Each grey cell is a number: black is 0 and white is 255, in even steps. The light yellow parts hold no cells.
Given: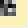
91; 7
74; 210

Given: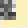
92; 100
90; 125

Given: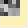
205; 107
206; 173

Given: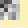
138; 188
75; 221

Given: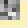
100; 160
153; 175

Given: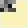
118; 16
162; 87
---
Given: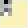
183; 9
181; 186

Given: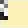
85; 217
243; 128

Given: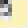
82; 44
132; 183

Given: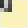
56; 204
47; 196

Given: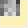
112; 126
138; 181

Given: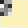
36; 166
239; 113

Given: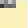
172; 135
57; 111

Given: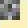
87; 162
163; 128

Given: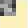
108; 147
172; 172
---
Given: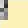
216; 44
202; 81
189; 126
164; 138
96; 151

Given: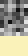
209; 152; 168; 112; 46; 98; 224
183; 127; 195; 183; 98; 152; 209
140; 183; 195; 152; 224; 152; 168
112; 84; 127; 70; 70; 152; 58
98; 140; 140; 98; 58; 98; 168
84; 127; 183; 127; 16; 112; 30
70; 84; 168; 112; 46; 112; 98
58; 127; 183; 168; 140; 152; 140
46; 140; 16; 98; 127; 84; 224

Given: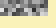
227; 70; 154; 186; 70; 86; 211; 186; 44; 154; 186; 154
154; 170; 98; 126; 86; 126; 170; 112; 170; 170; 141; 86
141; 154; 154; 126; 199; 141; 141; 98; 98; 126; 70; 98
112; 112; 186; 70; 86; 126; 126; 199; 154; 112; 211; 199

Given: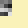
210; 198; 157
143; 73; 30
118; 131; 104
73; 57; 224

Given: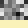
231; 127; 143; 84; 16; 100; 217
201; 157; 157; 112; 143; 231; 201
100; 157; 127; 173; 100; 173; 43
72; 127; 112; 157; 127; 84; 173
57; 188; 112; 143; 231; 217; 43

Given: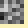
194; 206; 150; 67; 105; 136
136; 150; 80; 105; 136; 67
120; 206; 136; 179; 163; 67
80; 179; 92; 150; 80; 120
52; 92; 120; 150; 179; 105
26; 120; 194; 92; 92; 120

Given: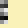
179; 233
164; 121
148; 220
109; 164
64; 51
24; 9
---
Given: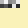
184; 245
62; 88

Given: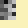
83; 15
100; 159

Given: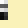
251; 222
92; 88

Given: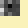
156; 73
126; 64

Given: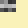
125; 152
196; 175

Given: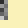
45; 150
154; 116

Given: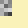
142; 189
201; 103

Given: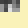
65; 58
152; 84

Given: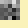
186; 173
110; 142
